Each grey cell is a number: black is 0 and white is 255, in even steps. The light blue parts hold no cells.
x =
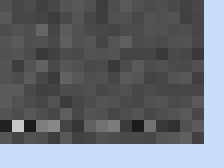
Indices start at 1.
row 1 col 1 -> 81
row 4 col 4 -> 80
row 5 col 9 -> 81
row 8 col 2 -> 91
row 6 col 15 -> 75
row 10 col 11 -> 78
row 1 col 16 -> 66
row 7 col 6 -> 98
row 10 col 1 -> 83
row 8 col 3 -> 73
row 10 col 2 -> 77
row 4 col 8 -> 85
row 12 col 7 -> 66
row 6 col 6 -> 86
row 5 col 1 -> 81
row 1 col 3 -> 75
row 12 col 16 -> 96
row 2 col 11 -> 81
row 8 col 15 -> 70
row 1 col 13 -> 76
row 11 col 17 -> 91
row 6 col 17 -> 80
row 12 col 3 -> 83
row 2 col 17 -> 70
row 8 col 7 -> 76
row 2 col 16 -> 65
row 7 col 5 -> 60
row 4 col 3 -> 79
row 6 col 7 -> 81
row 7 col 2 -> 77
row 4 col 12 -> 77
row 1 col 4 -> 65
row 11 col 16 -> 81
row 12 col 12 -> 74
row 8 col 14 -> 71
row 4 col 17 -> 72

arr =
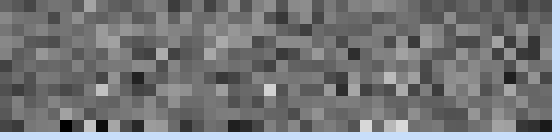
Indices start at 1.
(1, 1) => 100
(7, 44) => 84
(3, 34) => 100
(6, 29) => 117
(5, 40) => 110
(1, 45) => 89
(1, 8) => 164
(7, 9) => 70
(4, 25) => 138
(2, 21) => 108
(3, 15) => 131
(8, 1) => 80
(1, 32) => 143
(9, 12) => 104
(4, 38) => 96
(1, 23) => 143
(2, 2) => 117
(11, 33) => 184
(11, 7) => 66
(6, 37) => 117
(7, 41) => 98
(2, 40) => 91
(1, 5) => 116
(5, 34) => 162
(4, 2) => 128
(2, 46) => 92
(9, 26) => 116
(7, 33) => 188
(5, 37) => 89
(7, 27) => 126
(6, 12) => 138
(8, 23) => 211
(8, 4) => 104
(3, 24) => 99
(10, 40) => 150
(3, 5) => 114
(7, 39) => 146
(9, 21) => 102
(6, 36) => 75
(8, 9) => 193

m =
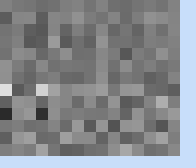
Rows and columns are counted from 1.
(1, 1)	129
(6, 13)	126
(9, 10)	148
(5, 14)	144
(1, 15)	130
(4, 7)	111
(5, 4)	104
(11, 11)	147
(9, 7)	107
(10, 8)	120
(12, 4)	106
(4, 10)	114
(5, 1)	114
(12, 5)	109
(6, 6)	119
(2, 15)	132
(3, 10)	103
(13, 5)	117
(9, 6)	134
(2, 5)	134
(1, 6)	126
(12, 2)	150
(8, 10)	120
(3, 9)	135
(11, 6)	107
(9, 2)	147
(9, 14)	174
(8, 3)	110
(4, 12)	107
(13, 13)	111
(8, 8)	147
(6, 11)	140
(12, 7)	139
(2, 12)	125
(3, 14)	112
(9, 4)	103
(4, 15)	129

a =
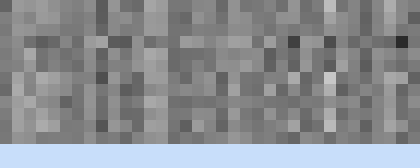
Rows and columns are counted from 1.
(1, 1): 100
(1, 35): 126
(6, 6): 118
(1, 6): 133
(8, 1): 106
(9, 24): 116
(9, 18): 114
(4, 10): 91
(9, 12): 124
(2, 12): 125
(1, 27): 124
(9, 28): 142
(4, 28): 77
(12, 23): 127
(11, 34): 144
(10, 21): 120
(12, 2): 147
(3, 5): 134
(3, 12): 126
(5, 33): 136
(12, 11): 105
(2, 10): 137
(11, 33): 164
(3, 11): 124
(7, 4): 170
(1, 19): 105
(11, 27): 113
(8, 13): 137
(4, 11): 89
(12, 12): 131
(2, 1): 127
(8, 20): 161
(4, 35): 118
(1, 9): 91
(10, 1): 124
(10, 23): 146
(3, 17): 128

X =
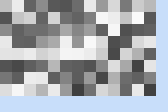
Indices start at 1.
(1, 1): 191
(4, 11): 90
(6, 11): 168
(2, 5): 212
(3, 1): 139
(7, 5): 95
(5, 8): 236
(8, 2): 246
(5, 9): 204
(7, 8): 154
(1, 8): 233
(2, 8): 127
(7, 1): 118
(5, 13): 97
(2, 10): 237
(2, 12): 250
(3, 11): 80
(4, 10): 78
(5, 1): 227
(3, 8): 157
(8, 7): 63
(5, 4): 210
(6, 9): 136
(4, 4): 152
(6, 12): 67
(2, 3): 209
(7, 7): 92
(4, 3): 97
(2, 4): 100
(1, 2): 235

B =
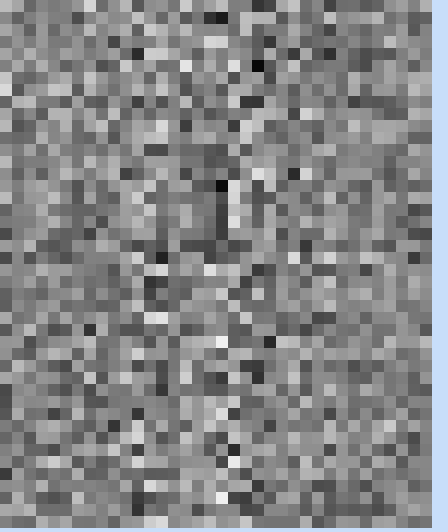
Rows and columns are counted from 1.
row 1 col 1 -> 187
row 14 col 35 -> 132
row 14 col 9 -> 144
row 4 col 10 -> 70
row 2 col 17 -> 117
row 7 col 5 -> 153
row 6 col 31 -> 75
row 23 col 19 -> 172
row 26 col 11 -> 152
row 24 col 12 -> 170
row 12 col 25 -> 128
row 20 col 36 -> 72
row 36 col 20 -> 174
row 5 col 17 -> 95
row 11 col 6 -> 177
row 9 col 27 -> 133
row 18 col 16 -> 171
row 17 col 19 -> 78
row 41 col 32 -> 130
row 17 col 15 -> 126
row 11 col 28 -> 137
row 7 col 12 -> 156
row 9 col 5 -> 122
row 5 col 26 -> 169
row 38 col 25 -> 159
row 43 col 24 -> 135
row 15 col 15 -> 149
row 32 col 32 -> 139
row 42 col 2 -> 176
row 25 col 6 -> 138
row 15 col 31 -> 155
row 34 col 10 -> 118
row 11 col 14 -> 215
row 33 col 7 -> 120
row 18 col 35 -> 72
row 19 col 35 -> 111
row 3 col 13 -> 201
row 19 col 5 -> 176
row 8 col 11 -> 143
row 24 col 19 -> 131

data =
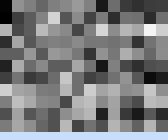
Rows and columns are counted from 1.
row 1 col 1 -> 4
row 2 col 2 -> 62
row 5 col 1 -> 95
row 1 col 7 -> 154
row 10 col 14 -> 42
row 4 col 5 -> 128
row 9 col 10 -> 163
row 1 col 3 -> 127
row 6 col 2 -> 172
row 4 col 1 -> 45
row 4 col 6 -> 124
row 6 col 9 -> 22
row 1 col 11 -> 58
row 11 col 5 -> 81
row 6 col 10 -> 128
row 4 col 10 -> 114
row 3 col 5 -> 150
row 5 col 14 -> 141
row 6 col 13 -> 79
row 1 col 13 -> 60
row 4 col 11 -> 123
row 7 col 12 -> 87
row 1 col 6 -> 136
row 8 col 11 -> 139
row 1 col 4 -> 102
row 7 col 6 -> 198
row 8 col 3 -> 158
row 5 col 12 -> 142
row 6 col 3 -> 108
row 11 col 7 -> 68
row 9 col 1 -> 126
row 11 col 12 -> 97
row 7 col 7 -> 111
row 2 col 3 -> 92
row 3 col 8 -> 129
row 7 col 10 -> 113
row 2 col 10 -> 45
